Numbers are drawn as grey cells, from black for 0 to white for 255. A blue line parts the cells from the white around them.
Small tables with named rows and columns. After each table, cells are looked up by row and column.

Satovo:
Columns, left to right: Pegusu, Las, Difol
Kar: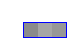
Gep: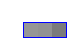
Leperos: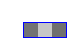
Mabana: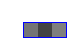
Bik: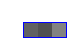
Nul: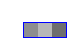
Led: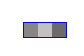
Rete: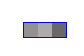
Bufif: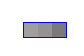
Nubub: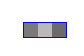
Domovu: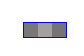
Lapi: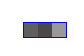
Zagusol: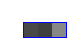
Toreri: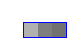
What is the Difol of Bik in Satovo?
130
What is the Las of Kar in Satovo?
166
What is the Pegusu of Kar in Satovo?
139
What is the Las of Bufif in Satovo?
147
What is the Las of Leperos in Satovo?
199
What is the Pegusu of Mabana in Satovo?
117
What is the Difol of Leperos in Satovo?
111
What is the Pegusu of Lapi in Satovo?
95
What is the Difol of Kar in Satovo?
151
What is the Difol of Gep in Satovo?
123
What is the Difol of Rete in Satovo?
104
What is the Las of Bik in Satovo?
81
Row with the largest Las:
Leperos

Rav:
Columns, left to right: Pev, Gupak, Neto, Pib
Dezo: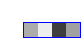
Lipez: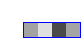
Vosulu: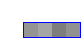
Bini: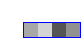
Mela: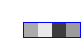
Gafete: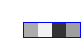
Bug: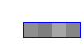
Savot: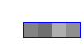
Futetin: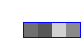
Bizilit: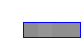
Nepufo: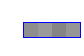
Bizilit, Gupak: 149
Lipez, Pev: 163
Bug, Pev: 143
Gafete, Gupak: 242
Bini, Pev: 168
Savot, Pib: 143
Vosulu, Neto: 125
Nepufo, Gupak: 154
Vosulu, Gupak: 165
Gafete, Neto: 52
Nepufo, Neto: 133
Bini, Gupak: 212

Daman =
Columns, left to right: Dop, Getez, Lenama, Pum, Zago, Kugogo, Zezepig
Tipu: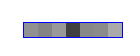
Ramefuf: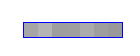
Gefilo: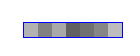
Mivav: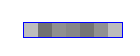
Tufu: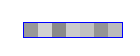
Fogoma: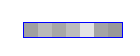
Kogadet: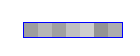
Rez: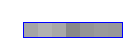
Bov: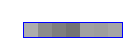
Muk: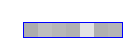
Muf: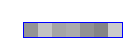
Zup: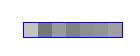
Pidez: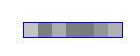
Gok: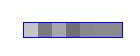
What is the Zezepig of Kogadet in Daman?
173
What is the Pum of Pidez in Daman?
125
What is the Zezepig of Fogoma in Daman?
153
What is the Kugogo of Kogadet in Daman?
148
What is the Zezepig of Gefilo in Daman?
189
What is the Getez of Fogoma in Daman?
185
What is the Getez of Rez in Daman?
177
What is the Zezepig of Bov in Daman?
165
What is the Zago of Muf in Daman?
146
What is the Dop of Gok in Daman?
198
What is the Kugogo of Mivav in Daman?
145
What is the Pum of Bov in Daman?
115
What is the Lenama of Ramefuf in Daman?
158
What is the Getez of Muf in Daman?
195
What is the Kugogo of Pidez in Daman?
149
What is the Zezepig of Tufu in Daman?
187
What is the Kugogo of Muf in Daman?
133
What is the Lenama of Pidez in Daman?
172
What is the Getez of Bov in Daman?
140
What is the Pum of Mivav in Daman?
135

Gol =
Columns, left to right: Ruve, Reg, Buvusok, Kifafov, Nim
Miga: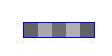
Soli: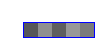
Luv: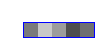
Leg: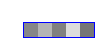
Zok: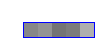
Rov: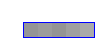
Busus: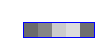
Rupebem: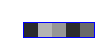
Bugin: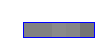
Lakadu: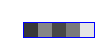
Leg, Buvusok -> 128
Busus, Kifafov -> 220
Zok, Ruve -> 135
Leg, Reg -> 181
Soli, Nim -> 123
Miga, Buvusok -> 110
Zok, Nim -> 175
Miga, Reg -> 168
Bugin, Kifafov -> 134
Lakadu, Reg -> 134
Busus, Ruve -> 107
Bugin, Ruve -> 130
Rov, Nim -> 170
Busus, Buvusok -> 204
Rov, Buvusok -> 148
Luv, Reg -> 200
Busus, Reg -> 133
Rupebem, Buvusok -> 150

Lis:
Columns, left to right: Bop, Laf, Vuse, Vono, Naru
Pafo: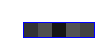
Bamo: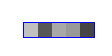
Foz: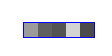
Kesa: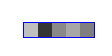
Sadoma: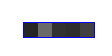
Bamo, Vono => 153
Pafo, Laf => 79
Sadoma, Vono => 45
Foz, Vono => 211
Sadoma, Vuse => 49
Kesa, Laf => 53
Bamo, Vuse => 168
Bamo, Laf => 87
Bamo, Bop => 192
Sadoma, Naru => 65
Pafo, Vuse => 20
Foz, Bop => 155

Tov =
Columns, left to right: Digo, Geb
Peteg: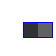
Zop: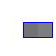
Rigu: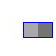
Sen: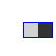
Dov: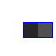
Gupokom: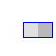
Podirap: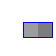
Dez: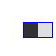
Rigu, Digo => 169
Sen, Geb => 50
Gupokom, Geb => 185
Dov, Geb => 80
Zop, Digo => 115
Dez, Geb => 223
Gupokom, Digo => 224
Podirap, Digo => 157
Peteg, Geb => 98
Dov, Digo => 39
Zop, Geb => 126
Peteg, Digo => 50
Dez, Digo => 50
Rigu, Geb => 116
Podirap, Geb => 125
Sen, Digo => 209

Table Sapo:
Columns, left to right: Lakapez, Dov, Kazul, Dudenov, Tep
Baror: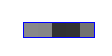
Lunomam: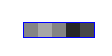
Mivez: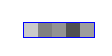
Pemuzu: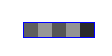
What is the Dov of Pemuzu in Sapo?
151
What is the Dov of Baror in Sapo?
135
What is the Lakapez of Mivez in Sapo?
202
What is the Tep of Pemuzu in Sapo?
42
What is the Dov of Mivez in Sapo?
129
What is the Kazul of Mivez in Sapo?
147
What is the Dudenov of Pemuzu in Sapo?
148
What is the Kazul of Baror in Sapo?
50
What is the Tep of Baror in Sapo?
114
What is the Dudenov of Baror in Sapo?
51

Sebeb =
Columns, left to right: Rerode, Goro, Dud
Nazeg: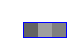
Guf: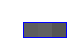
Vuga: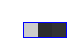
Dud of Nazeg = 127
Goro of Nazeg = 159
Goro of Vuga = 44
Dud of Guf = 85
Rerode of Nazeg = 99
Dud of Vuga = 50
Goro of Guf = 97
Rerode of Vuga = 203
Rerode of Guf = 93

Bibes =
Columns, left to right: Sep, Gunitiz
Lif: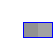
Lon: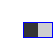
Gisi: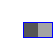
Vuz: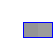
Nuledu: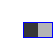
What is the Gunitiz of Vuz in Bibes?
156
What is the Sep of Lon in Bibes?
53
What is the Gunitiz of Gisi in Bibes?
164
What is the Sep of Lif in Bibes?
146
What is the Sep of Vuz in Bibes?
149
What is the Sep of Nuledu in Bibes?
55
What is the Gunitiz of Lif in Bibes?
162
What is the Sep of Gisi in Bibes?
86
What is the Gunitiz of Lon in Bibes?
207
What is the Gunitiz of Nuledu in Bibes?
181

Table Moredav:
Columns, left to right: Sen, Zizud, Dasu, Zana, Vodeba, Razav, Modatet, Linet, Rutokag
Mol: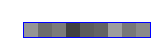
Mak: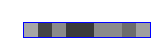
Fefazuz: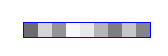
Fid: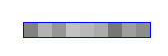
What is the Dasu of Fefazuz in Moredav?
148
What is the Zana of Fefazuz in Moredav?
248
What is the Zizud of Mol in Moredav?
109
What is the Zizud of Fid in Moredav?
179
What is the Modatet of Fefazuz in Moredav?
126
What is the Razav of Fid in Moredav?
172
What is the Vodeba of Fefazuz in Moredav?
233
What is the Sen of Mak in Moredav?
166
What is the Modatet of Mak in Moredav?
139
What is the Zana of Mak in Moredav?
59
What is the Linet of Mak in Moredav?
108
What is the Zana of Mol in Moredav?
64
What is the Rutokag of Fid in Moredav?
141
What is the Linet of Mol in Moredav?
120

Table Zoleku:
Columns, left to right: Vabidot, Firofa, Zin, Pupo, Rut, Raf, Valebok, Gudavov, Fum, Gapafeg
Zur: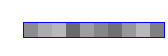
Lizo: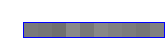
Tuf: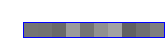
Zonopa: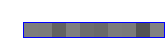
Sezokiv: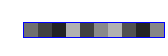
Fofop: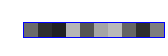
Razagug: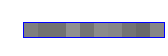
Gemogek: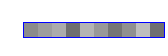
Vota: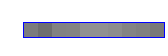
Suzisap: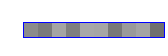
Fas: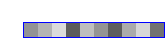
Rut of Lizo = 120
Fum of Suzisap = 164
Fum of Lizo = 118
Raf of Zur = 135
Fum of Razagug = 106
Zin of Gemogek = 171
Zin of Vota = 130
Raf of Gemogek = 153
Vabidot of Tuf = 116
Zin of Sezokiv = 35
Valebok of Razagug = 135
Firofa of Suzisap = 122
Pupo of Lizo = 137
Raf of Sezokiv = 138
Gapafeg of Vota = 121
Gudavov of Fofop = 101
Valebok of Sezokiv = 177
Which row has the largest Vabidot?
Fas

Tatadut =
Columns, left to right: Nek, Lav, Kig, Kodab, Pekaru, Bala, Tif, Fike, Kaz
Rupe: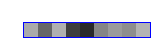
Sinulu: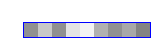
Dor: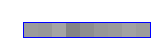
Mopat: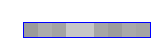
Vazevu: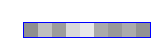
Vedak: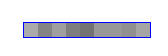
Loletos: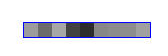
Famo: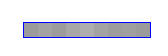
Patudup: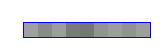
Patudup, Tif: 157
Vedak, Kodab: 126
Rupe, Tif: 155
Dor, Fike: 162
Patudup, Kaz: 158
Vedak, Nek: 171
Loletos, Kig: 167
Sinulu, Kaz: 131
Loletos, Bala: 135
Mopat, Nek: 155

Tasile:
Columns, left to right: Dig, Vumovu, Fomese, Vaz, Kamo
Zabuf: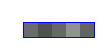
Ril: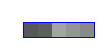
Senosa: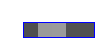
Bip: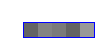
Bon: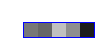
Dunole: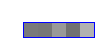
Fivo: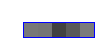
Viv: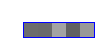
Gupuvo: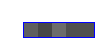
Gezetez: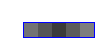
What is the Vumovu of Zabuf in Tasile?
81
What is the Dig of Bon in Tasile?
119
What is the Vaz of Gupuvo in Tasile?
79
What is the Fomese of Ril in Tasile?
164
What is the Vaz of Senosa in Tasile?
82
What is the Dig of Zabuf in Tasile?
107
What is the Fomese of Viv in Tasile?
163
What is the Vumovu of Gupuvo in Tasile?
71
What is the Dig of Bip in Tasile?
99

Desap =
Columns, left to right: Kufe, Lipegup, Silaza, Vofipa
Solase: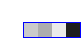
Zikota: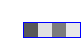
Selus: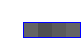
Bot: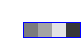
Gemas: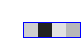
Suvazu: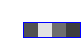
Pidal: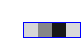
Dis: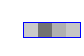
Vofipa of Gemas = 184
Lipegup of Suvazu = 226
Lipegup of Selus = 80
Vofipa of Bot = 55
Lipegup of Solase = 173
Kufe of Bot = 124
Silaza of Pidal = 24
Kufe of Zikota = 89
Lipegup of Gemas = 33
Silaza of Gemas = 225
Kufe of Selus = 100
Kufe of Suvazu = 82
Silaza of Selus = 91
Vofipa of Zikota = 232
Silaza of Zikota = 124
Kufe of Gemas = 206
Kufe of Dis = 202
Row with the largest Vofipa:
Zikota

